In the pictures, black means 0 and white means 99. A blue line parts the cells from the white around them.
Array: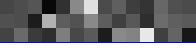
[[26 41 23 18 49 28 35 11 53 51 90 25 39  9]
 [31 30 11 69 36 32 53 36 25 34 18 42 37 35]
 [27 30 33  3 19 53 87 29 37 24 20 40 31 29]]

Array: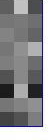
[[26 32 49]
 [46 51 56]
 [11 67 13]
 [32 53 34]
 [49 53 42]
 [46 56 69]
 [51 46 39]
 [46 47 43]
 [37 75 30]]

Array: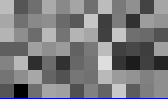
[[33  0 43 64 62 31 50 39 78 36 49 55]
 [45 55 65 39 32 46 44 72 60 57 50 55]
 [51 72 18 42 19 40 45 86 20 11 25 14]
 [37 37 62 56 60 38 47 73 25 28 24 62]
 [70 55 42 72 45 70 65 25 77 43 41 32]
 [65 44 53 55 41 34 77 24 48 19 61 57]
 [73 33 43 66 53 64 43 73 47 56 26 64]]

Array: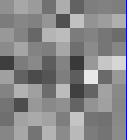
[[52 65 45 70 54 72 48 45 54]
 [43 63 66 63 49 76 45 44 53]
 [45 30 59 53 56 39 57 62 52]
 [51 69 62 42 73 25 39 63 53]
 [62 38 29 33 49 36 90 41 59]
 [24 48 53 36 51 22 59 77 83]
 [54 64 51 49 65 43 54 46 52]
 [59 51 40 70 73 48 51 46 42]
 [48 52 50 58 31 75 57 61 68]
 [56 65 60 44 67 38 49 50 49]]

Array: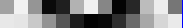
[[90 89 78 57 33 11  1  3 18 41 65 83 91]
 [63 94 58  4 12 69 93 52  1 15 73 92 46]]

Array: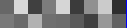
[[47 41 69 43 42 35 25 59 38]
 [40 84 25 48 83 23 56 79 18]]

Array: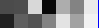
[[13 37 32 51 88 63 94]
 [29 30 84  3 67 51 91]]

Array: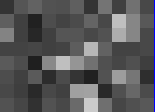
[[32 27 19 32 28 41 79 43 27 31 34]
 [28 24 16 28 25 62 63 16 31 40 29]
 [30 25 35 17 29 20 13 32 61 46 18]
 [35 30 12 53 74 58 44 31 27 31 24]
 [26 26 27 25 26 36 71 38 26 26 28]
 [51 25 15 25 33 33 28 32 67 52 28]
 [37 25 13 30 26 29 39 28 74 52 34]
 [20 33 38 32 31 37 20 45 25 44 28]]

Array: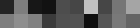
[[49 55 50 23 31 32  6 33 47 39]
 [14 49  9  7 30 27 75 27 46 64]]
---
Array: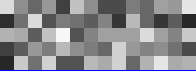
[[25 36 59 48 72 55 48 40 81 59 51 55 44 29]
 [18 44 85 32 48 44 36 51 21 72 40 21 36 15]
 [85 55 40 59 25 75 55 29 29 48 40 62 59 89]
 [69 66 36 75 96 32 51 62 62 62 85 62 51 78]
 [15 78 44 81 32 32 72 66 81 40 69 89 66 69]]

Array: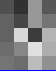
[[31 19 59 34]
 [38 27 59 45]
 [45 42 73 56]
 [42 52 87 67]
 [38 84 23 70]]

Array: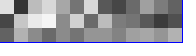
[[87 20 73 84 65 45 84 34 27 41 62 48 38]
 [38 69 54 41 54 45 58 58 51 62 65 58 69]
 [27 77 91 95 54 81 41 73 48 45 34 23 31]]

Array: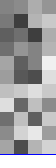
[[47 24 70 78]
 [64 30 70 82]
 [61 34 30 86]
 [64 37 51 93]
 [86 40 74 54]
 [37 43 24 67]
 [51 54 67 58]
 [43 58 51 70]
 [43 74 37 78]
 [74 78 86 78]
 [54 82 90 61]]

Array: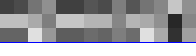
[[25 29 45 56 25 25 33 29 49 33 45 52 77 56]
 [39 39 87 59 36 36 42 39 49 42 87 66 19 62]
 [74 74 66 49 77 77 70 70 52 70 66 56 15 52]]

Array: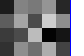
[[23 29 73  1  8]
 [11 51 47 58 15]
 [19 55 43 67 26]
 [36 64 29 80 55]]

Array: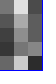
[[21 46 52]
 [25 55 36]
 [33 66 36]
 [40 79 17]
 [46 87 29]]

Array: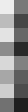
[[44 12]
 [54 16]
 [73 27]
 [80 30]
 [65 36]
 [88 40]
 [92 47]
 [84 50]]

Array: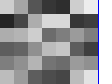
[[14 27 67 84 84 21 24]
 [36 39 56 73 77 36 24]
 [49 56 70 45 42 60 56]
 [73 60 36 30 27 73 88]
 [80 64 33 21 18 80 92]
 [67 70 80 42 49 60 49]]
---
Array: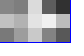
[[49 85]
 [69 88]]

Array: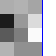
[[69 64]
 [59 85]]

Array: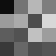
[[45 71]
 [66 30]]

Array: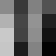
[[22 50]
 [27 57]]

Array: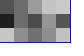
[[42 60]
 [42 29]]

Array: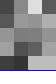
[[53 86]
 [59 57]]

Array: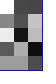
[[28 27]
 [31 76]]

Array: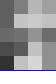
[[49 71]
 [76 78]]

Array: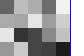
[[73 67]
 [64 89]]
